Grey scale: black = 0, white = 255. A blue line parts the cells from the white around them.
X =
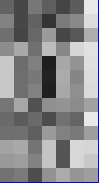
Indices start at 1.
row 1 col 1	99
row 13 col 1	114
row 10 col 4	155
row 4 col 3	112
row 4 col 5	135
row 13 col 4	146
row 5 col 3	128
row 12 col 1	153
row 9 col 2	92
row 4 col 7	225
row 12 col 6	215
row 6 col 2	110
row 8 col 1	117
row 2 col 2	71
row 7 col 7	218
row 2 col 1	130
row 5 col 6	148
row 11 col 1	163
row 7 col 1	200
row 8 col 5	148
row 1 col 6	92
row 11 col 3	116
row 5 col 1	200
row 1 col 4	94
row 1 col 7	232
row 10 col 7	158

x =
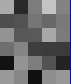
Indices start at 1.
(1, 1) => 170
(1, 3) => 124
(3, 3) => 89
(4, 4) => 60
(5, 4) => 82
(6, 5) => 151
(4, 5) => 59

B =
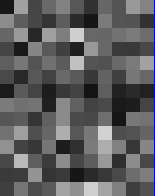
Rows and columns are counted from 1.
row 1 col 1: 23
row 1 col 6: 87
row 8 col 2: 113
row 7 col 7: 19
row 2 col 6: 43
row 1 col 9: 84
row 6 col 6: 90
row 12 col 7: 93
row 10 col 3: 79
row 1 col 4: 105
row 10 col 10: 83
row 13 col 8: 56
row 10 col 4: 102
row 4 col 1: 69
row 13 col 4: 52
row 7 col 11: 33
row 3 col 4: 159
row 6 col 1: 73
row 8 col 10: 29
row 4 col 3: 134
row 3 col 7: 103
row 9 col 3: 53
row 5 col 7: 84
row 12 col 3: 94
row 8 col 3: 116
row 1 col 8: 102
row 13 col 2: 60
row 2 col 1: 140
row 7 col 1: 26
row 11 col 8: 173
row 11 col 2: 67
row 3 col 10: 123
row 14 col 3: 75

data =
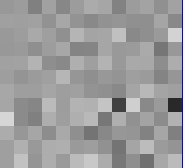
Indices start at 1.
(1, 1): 152
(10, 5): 169
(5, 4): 142
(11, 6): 154
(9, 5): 158
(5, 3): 179
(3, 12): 154
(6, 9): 148
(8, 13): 41
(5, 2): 162
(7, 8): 144
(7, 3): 158
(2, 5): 167
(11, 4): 173
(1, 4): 161
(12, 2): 194
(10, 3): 166
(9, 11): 163
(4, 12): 118
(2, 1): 160
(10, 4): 141
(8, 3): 134
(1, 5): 135
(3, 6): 181
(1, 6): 156
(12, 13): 187
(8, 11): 137
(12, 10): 143
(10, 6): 143
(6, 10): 159
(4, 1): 152
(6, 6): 150
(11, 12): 155
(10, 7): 116
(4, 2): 154

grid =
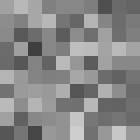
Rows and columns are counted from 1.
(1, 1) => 161
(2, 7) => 180
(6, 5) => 129
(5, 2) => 87
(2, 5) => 117
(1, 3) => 166
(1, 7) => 126
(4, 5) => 126
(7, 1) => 114
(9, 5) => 146
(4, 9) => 185
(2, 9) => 108
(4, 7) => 187
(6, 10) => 116
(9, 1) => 160
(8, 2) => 141
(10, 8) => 152
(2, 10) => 122
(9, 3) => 136
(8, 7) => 184
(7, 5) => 174
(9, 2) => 96
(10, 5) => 145
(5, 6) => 150
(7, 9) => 141
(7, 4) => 153
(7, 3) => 158
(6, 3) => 132
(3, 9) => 110
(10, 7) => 113
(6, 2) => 153

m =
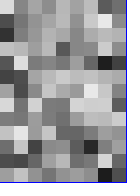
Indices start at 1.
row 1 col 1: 219
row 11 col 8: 127
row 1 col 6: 162
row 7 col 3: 138
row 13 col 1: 158
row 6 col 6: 188
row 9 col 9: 204
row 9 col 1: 124
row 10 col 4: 197
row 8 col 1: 216
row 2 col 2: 118
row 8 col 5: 121
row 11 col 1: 110
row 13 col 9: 79
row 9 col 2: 119
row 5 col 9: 65
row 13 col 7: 142
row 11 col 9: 159
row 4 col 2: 184
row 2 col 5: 185
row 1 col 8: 91
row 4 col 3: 158
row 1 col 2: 134
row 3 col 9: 179
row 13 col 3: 146
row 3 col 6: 135
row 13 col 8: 28
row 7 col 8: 199
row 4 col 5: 88
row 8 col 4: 123
